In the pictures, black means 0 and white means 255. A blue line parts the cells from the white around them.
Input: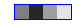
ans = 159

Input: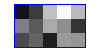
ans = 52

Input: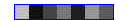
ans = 69

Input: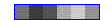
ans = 113

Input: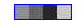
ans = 143

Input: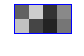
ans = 69

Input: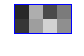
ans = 74

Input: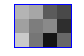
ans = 73

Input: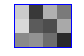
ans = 77
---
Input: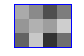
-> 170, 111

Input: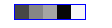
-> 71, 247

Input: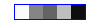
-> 251, 14

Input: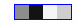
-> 141, 206

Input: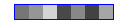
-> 118, 166

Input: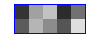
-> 52, 222

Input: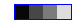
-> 8, 221

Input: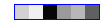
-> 209, 96

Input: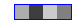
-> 173, 128
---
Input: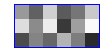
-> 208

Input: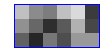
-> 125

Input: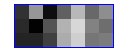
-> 14

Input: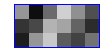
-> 107

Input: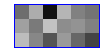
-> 17

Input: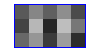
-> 96

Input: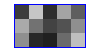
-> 46

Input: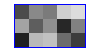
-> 123
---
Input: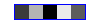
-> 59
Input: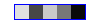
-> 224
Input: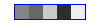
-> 132
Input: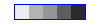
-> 236
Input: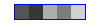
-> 85
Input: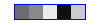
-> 108
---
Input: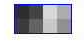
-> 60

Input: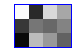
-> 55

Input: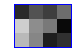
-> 206

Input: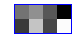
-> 58

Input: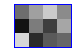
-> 19

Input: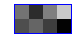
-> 78
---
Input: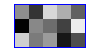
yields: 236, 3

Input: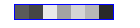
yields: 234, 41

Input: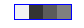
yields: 242, 52

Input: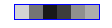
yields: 212, 25

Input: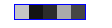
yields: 197, 20

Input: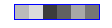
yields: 220, 60

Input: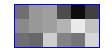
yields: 234, 13
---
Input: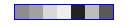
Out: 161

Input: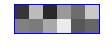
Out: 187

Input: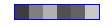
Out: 127

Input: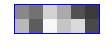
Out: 114

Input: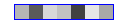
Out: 90

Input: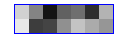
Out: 132

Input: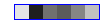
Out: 31

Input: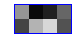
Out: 10

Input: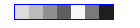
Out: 187

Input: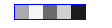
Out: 245
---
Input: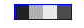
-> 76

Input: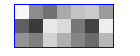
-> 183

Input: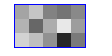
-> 122

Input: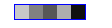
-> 16

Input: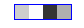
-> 175

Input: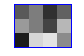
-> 139

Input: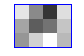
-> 185

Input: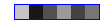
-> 118
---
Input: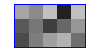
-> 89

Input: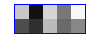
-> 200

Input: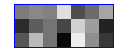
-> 43

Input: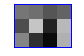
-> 77

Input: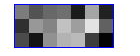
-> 48

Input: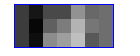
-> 60

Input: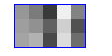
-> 158

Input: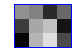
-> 61

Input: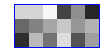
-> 104
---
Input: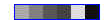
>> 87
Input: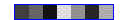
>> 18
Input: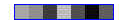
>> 60
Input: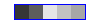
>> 230
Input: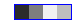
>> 241
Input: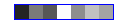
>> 87
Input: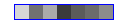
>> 170
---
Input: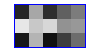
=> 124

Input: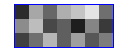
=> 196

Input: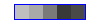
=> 73

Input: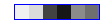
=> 139

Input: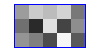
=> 120

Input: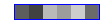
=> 205
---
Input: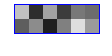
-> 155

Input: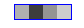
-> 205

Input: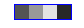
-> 40

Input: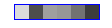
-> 61

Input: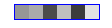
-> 227

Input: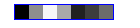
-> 108
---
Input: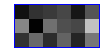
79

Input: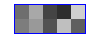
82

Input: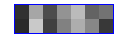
173

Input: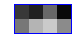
180

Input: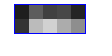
209

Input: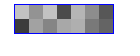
175

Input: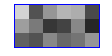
67
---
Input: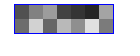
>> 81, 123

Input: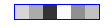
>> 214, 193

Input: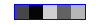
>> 71, 182

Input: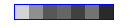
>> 211, 42

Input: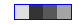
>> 223, 164

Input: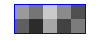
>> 154, 124

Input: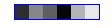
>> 45, 232
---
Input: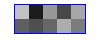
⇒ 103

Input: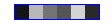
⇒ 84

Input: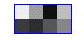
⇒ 45

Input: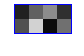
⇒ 210

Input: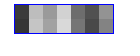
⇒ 117

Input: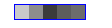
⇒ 59

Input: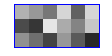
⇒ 152

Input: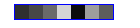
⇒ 11
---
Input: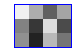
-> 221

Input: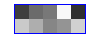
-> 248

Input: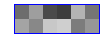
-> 179

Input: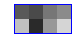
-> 118

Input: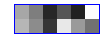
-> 33

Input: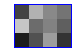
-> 130

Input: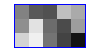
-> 75

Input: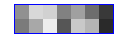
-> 109

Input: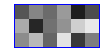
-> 207

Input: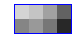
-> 161
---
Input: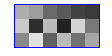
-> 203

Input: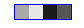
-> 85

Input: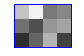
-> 179

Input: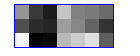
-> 204

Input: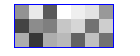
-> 233

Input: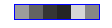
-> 134

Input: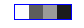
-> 93

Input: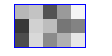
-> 217

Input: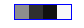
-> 48
